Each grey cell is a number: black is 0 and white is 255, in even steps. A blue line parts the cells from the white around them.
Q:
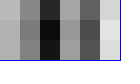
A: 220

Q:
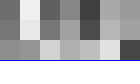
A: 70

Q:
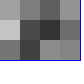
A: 132

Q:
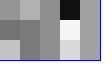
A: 161

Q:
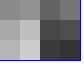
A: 51

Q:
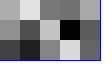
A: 100

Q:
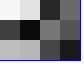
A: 25
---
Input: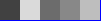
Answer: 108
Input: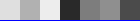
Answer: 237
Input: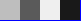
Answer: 239
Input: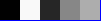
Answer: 38
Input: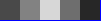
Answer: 215
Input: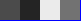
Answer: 235
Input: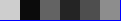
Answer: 99
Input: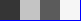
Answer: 91
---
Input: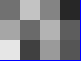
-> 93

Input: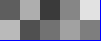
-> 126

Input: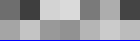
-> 188

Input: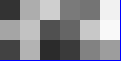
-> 249

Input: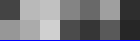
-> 38

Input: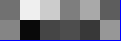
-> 151

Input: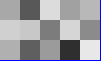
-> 139
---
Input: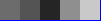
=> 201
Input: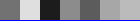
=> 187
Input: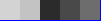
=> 109
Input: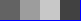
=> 65
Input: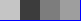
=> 158
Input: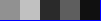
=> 16
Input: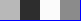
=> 139
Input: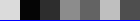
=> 78
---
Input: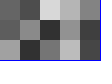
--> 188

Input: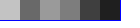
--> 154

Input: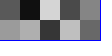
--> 191

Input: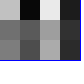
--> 193

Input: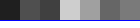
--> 160

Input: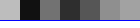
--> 162

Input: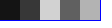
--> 179

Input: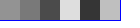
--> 191

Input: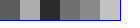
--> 172

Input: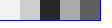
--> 206
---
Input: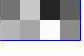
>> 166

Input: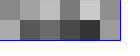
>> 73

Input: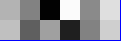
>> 31

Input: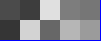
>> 103

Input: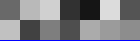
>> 171

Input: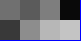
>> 141
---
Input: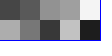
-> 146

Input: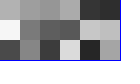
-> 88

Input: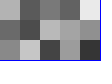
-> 185

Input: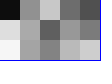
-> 95

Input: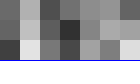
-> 133

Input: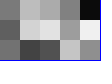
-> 226

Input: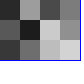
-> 28
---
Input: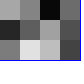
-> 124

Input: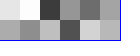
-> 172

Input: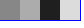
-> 135

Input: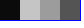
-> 11

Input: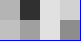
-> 192

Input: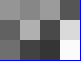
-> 111
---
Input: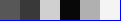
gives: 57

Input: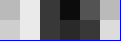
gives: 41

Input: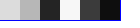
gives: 36

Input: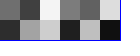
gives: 31

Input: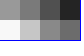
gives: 80

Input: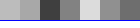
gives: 110

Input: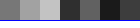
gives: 47
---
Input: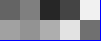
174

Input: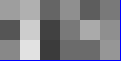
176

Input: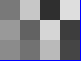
199

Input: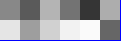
229

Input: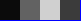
59

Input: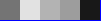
157

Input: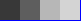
94
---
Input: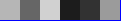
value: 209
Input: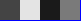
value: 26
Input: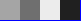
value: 236
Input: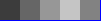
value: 151
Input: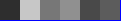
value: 119
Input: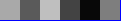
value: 191
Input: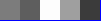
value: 253
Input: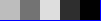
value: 222
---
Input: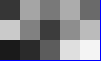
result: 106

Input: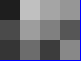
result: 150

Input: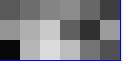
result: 62

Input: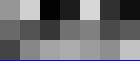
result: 15

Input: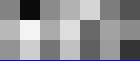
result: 83

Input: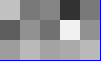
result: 121

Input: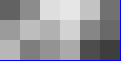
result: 113

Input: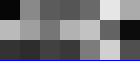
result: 171

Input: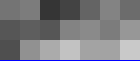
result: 108
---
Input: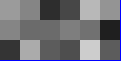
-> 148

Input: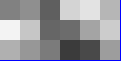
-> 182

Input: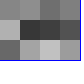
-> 127

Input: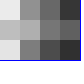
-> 54

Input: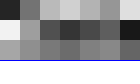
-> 223

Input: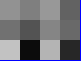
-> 98

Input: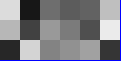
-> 191

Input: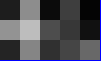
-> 4

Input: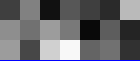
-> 186
